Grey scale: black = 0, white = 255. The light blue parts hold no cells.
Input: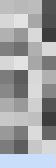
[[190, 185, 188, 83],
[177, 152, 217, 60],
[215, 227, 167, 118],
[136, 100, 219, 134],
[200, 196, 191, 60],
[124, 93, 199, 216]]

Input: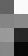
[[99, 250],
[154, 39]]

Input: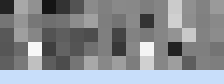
[[35, 168, 145, 21, 51, 83, 139, 128, 137, 136, 126, 133, 203, 144, 130, 154],
[88, 159, 134, 83, 94, 82, 77, 127, 68, 130, 121, 134, 147, 201, 130, 140],
[95, 121, 192, 93, 76, 117, 168, 136, 158, 125, 208, 134, 158, 93, 129, 126]]

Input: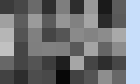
[[59, 71, 106, 47, 126, 45, 152, 26, 92],
[182, 84, 128, 69, 85, 138, 131, 140, 169],
[103, 69, 84, 61, 30, 166, 69, 45, 70]]

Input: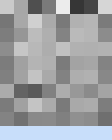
[[202, 167, 79, 122, 236, 54, 69, 214],
[125, 150, 188, 175, 131, 186, 182, 140],
[124, 161, 180, 176, 123, 163, 166, 131],
[171, 100, 90, 129, 173, 152, 139, 164],
[131, 113, 137, 138, 128, 144, 140, 111]]

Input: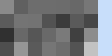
[[138, 96, 109, 109, 108, 104, 119],
[48, 104, 86, 105, 122, 64, 140]]

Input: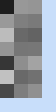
[[30, 152, 149],
[188, 105, 99],
[54, 142, 163],
[72, 126, 144]]

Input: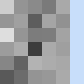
[[205, 148, 138, 122, 169],
[222, 149, 124, 125, 163],
[134, 99, 179, 172, 168]]

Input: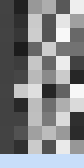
[[67, 33, 152, 173, 88, 238],
[67, 55, 205, 84, 248, 104],
[66, 61, 198, 104, 236, 65],
[67, 201, 223, 37, 98, 247],
[66, 66, 191, 122, 219, 47],
[66, 48, 203, 82, 234, 151]]
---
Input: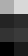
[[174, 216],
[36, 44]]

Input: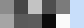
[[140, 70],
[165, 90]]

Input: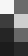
[[246, 107],
[61, 206]]

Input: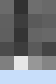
[[107, 49],
[96, 61]]

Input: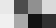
[[232, 76],
[240, 169]]

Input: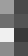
[[158, 73],
[110, 83]]
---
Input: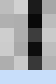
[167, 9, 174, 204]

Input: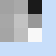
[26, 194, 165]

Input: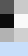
[202, 12]

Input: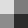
[124, 140]

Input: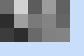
[97, 132, 105]

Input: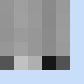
[153, 137, 151, 161, 84]
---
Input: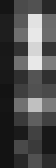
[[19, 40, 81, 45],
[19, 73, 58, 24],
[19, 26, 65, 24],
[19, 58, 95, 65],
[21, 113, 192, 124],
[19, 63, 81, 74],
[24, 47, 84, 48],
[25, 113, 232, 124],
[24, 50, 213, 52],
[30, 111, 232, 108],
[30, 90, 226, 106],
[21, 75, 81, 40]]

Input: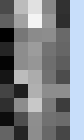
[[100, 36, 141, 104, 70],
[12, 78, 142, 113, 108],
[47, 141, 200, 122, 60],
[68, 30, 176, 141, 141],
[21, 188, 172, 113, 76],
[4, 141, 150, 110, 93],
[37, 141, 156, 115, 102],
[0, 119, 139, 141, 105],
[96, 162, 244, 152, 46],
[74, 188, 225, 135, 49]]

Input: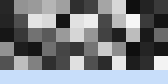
[[82, 190, 129, 47, 72, 224, 80, 43, 232, 29, 45, 243],
[146, 30, 21, 111, 69, 53, 117, 203, 140, 15, 36, 22],
[22, 56, 114, 90, 154, 214, 150, 66, 31, 189, 25, 107],
[36, 79, 228, 217, 21, 225, 236, 72, 188, 246, 59, 20],
[39, 147, 154, 181, 160, 47, 65, 165, 215, 15, 35, 58]]

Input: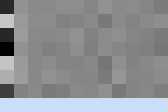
[[63, 130, 137, 122, 126, 137, 135, 143, 121, 132, 135, 126],
[174, 156, 136, 146, 140, 134, 134, 123, 150, 133, 134, 139],
[196, 154, 135, 140, 132, 131, 136, 118, 143, 130, 136, 142],
[2, 146, 136, 128, 132, 142, 128, 140, 134, 130, 128, 119],
[38, 155, 137, 136, 137, 145, 130, 139, 143, 133, 130, 123],
[198, 153, 139, 140, 129, 132, 138, 121, 138, 131, 138, 142],
[41, 146, 137, 137, 141, 141, 133, 145, 137, 139, 133, 123]]

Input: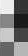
[[101, 182],
[201, 68],
[133, 27],
[236, 53]]

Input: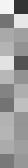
[[121, 151],
[171, 159],
[181, 150],
[178, 149],
[115, 191],
[131, 174],
[183, 146],
[226, 82],
[180, 146],
[169, 160],
[115, 231],
[244, 51]]

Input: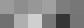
[[113, 175, 207, 119, 53, 117],
[155, 142, 151, 160, 125, 119]]

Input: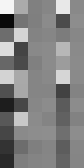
[[41, 126, 132, 134, 99, 133],
[51, 109, 127, 133, 93, 134],
[70, 138, 141, 142, 111, 141],
[88, 200, 139, 132, 97, 130],
[29, 71, 135, 140, 91, 140],
[80, 168, 133, 133, 66, 131],
[211, 169, 133, 137, 214, 138],
[103, 74, 128, 139, 156, 139],
[220, 68, 137, 139, 183, 138],
[109, 213, 131, 134, 124, 135],
[9, 116, 127, 139, 75, 141],
[245, 171, 128, 134, 232, 137]]
